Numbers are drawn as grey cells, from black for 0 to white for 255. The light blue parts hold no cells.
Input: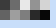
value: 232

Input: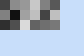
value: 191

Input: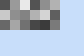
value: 178

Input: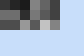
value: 120

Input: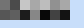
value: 189

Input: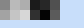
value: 27
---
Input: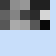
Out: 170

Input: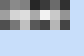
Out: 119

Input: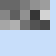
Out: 176

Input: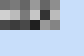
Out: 60

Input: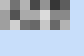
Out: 208

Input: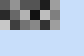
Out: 62

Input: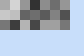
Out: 61

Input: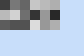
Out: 82
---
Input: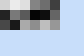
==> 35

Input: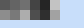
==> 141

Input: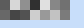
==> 104

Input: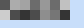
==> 205

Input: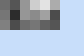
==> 118

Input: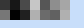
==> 119
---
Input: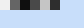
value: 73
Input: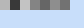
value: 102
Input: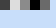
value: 139
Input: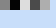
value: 221
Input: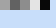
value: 141
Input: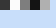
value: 126
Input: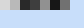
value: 145
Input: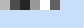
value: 153
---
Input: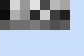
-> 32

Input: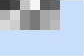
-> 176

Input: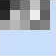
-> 96

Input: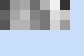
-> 200

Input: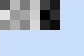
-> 44

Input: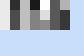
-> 55

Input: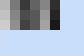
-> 37

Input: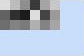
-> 154

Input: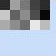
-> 8
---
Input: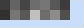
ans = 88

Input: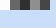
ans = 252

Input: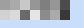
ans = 106

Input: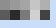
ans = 90

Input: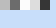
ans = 188

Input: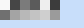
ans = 164

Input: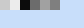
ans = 236

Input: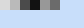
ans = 186

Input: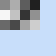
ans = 145

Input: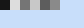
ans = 221
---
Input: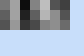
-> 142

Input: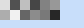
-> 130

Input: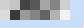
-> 132

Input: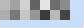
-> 109

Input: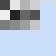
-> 102

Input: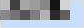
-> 20
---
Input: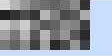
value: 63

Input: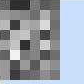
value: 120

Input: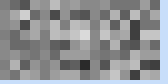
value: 168

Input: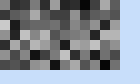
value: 113

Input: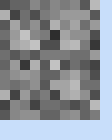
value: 123

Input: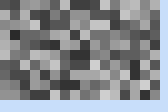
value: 136

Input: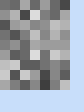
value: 191

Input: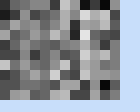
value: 125

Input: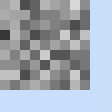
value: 129
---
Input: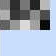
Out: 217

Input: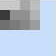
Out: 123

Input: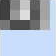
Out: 75

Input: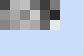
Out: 169

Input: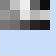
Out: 75

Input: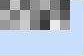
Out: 57

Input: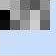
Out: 154
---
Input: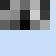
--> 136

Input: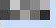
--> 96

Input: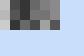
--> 85

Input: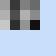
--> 77

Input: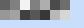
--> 162

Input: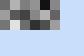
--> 88
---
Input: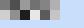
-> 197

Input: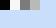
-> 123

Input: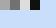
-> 114

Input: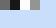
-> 106

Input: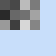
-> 163

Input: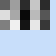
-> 221

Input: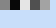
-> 133

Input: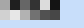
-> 209
